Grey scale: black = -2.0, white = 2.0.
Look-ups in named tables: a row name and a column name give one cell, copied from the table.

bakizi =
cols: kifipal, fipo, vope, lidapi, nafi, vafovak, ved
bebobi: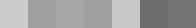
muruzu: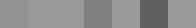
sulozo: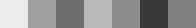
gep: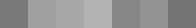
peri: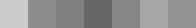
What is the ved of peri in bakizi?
0.3
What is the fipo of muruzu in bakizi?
0.4
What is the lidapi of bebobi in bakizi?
0.5
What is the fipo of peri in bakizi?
0.2
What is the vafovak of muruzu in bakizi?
-0.5
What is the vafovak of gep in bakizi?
0.3
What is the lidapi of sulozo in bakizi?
0.9
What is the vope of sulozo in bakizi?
-0.3
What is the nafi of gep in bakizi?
0.1
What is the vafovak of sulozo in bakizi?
-1.1
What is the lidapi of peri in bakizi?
-0.4
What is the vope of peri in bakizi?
0.0

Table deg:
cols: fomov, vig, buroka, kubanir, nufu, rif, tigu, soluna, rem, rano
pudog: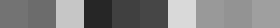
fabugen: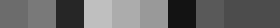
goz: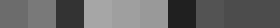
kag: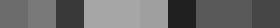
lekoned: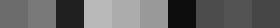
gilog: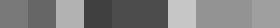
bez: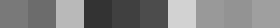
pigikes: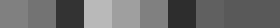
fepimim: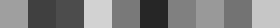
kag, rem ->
-0.6
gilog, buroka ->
0.8
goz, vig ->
-0.1
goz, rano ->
-0.8
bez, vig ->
-0.3
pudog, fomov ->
-0.2
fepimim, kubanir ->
1.3
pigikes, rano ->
-0.6
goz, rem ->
-0.8
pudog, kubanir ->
-1.4
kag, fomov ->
-0.3
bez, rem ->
0.3
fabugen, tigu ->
-1.7
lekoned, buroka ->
-1.5
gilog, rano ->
0.5
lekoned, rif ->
0.4
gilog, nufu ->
-0.8
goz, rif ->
0.4
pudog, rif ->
-0.9

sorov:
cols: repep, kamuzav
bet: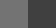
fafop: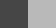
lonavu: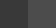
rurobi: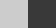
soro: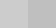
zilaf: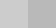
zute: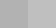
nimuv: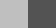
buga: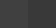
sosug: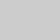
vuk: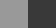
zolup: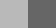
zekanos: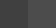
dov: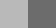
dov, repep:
0.9
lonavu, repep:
-1.1
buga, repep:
-1.0
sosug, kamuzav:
1.2
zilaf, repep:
1.2
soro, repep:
1.2
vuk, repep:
0.4
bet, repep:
-0.2
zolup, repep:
0.9
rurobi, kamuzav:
-1.1
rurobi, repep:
1.2
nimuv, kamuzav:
-0.7
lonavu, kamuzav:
-0.8
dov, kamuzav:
-0.3
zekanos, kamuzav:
-0.8
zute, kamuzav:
1.0

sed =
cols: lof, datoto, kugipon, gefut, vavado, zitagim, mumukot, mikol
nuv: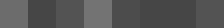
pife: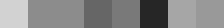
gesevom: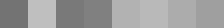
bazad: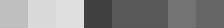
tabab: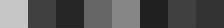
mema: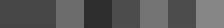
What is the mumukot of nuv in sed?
-0.9
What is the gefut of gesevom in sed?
0.0
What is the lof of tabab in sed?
1.1
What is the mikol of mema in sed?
0.1
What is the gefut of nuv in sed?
-0.2
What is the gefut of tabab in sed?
-0.4
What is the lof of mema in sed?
-0.9
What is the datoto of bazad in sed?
1.4
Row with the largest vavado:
gesevom

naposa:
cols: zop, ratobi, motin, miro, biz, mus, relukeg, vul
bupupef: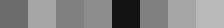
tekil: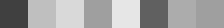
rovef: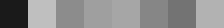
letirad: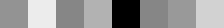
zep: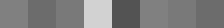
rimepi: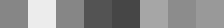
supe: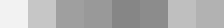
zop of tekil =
-1.0
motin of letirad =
0.1
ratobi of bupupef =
0.6
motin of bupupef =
0.0
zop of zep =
0.0
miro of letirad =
0.8
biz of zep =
-0.7
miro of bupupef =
0.2
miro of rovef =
0.5
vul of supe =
0.8

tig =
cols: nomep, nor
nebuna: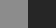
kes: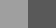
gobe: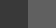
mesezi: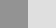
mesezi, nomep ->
0.3
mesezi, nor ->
1.5
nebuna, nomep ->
0.2
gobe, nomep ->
-1.1
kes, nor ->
-0.6
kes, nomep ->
0.5
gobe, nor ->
-0.5
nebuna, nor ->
-1.4

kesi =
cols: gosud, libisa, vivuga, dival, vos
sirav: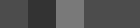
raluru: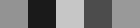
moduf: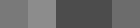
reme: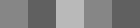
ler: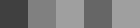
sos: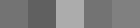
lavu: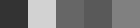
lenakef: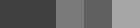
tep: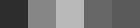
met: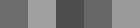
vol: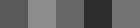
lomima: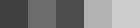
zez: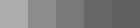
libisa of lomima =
-0.3
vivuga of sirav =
-0.1
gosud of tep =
-1.3
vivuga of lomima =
-0.8
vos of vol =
-0.2
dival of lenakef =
-0.5
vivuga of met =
-0.8

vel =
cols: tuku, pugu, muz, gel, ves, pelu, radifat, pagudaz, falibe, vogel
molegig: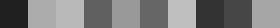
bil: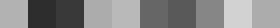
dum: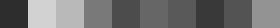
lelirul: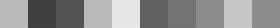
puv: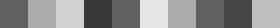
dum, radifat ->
-0.6
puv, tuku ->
-0.5
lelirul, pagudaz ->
0.2
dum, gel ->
-0.1
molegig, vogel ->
0.6
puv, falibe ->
-0.9
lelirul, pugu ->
-1.0
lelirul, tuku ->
0.9
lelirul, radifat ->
-0.2
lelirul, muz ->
-0.7
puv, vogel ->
1.0
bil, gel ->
0.7
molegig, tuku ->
-1.5
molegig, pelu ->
-0.4
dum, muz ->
0.9
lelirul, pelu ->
-0.5
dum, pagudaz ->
-1.1
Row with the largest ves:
lelirul

